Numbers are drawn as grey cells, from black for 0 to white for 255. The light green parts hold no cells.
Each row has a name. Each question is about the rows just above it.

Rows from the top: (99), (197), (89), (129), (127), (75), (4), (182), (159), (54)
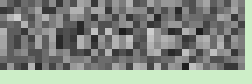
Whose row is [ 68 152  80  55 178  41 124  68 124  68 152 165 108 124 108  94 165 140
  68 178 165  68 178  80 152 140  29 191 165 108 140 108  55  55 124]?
(54)
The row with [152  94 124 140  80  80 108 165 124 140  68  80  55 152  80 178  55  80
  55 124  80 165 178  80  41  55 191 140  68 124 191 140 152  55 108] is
(182)

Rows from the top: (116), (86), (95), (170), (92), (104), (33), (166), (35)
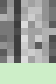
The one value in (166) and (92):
[161]
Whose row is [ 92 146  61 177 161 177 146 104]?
(116)
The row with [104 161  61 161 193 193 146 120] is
(86)
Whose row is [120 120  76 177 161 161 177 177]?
(92)
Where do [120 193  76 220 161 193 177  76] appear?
(35)

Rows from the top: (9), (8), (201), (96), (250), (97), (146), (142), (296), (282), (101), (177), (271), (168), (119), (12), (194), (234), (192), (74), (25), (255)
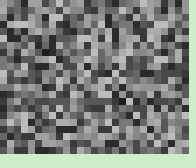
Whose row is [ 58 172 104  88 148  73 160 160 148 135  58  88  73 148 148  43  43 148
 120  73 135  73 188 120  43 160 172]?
(25)
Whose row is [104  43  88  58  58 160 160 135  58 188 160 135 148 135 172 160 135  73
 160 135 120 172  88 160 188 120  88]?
(74)
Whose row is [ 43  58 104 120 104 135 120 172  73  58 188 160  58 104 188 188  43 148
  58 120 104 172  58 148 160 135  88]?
(168)
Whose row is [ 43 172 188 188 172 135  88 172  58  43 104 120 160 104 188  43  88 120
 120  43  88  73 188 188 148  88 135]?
(96)

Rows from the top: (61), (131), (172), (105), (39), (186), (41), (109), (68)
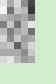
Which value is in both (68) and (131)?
[185]
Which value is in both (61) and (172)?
[169]
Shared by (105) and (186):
[199]
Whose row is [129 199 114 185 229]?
(105)
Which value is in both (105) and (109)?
[199]
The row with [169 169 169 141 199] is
(109)
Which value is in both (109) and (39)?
[169]

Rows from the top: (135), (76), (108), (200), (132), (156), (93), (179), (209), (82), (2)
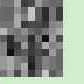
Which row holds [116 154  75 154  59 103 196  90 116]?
(2)
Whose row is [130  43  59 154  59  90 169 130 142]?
(93)

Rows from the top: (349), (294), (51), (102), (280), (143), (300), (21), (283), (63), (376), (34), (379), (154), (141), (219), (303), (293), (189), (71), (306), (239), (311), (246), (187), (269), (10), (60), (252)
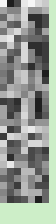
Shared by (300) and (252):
[60]
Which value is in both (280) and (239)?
[73]
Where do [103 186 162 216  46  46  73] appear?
(51)
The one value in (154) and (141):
[60]

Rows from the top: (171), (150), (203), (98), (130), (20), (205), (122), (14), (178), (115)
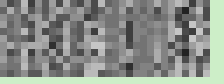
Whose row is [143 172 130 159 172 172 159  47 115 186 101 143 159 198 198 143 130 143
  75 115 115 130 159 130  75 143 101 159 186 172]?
(205)
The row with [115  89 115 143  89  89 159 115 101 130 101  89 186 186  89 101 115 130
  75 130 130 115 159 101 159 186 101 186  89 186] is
(115)

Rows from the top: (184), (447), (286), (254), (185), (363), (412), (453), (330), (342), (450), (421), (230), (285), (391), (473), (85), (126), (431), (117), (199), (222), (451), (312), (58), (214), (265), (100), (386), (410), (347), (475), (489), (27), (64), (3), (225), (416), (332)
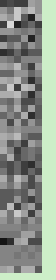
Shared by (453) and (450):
[103]
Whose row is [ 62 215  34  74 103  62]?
(254)
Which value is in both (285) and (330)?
[118]
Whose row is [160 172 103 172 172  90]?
(332)
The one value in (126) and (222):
[103]
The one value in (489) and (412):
[118]

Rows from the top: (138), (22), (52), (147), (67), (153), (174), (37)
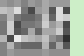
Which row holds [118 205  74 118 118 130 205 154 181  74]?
(147)
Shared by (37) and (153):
[142]
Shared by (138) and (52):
[130]

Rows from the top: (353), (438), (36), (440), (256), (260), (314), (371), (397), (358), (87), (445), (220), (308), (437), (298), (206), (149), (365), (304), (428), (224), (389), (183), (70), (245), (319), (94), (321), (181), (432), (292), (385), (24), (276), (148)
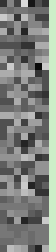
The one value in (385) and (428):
[119]
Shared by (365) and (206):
[80]
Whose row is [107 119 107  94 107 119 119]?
(260)
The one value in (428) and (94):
[172]
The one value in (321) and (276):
[107]

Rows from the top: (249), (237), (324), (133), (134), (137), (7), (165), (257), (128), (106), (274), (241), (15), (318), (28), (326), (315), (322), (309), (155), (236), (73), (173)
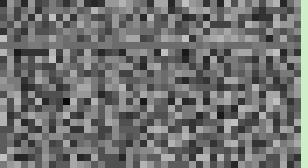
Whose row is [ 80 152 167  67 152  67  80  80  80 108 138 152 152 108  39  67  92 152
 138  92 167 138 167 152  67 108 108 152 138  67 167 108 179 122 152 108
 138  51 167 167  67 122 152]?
(15)
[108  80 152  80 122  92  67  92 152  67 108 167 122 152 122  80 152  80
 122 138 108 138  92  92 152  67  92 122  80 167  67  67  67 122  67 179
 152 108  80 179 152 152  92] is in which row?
(133)

